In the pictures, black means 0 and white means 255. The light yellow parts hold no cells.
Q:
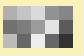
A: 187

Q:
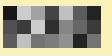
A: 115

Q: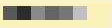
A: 45

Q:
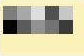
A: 5

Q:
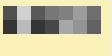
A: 53

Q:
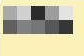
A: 96

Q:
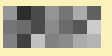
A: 192

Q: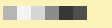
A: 244

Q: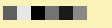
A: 231

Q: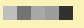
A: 190
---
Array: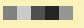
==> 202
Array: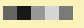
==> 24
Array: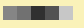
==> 113
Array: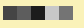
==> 93
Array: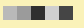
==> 155
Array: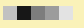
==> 23
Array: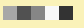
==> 81
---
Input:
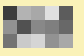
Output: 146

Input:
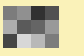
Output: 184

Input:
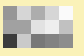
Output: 130

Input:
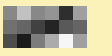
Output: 246

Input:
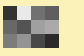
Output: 72

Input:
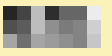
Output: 132
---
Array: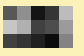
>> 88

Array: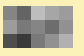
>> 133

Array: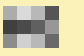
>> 172

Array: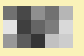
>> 113

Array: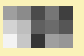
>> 159

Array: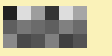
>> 33

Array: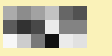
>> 171

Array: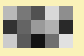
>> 185

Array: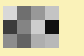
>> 216
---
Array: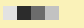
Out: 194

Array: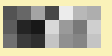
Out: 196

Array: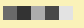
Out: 227

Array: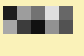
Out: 82

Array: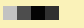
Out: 48

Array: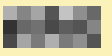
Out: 84

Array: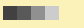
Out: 204

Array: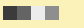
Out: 142

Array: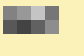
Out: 141
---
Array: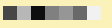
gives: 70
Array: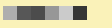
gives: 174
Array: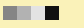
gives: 133
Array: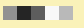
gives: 145
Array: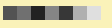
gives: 83
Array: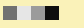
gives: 113
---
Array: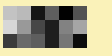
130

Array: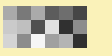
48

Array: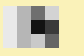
18

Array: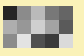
163

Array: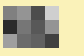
88

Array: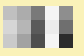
236
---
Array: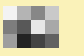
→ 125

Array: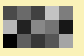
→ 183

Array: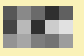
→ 69

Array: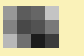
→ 131

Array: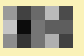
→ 197

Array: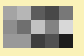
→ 142

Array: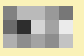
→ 107

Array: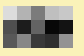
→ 79

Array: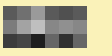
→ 124
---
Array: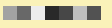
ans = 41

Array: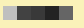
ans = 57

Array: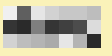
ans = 53

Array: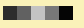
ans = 195

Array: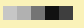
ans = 116

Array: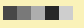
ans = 174

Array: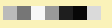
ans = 153

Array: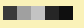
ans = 195

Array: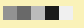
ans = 187
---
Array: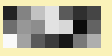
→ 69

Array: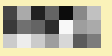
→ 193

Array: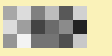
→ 209

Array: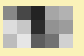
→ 178

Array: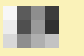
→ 60

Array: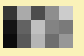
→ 204

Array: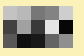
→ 206
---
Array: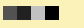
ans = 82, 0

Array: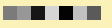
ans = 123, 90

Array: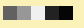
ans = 97, 5

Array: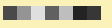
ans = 74, 55

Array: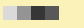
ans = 218, 88

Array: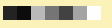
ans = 35, 254

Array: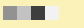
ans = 146, 242

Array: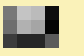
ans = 120, 91
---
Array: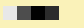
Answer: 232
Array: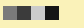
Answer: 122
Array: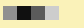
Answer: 144
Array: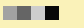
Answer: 162
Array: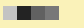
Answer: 195
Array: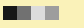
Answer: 23
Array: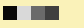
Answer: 8
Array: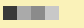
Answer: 57
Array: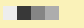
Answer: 237
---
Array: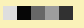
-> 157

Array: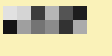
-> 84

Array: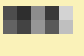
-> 57

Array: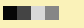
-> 216

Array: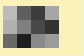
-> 61

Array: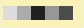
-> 151
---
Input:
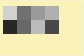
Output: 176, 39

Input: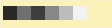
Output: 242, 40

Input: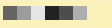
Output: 175, 100

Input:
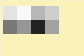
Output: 205, 120

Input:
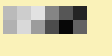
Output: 36, 177

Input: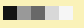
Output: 246, 19

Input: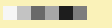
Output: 125, 246
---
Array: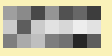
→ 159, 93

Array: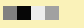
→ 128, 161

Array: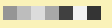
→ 149, 52

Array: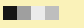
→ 22, 190

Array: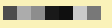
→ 77, 120

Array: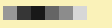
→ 151, 215

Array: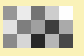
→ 150, 72

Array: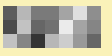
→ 93, 102

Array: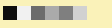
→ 14, 209
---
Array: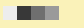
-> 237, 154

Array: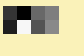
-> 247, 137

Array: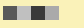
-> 192, 170

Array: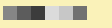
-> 219, 199

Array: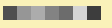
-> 213, 172

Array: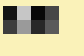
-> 198, 154

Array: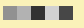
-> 209, 178

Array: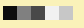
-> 241, 199

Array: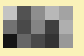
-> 195, 184

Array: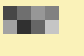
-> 197, 162
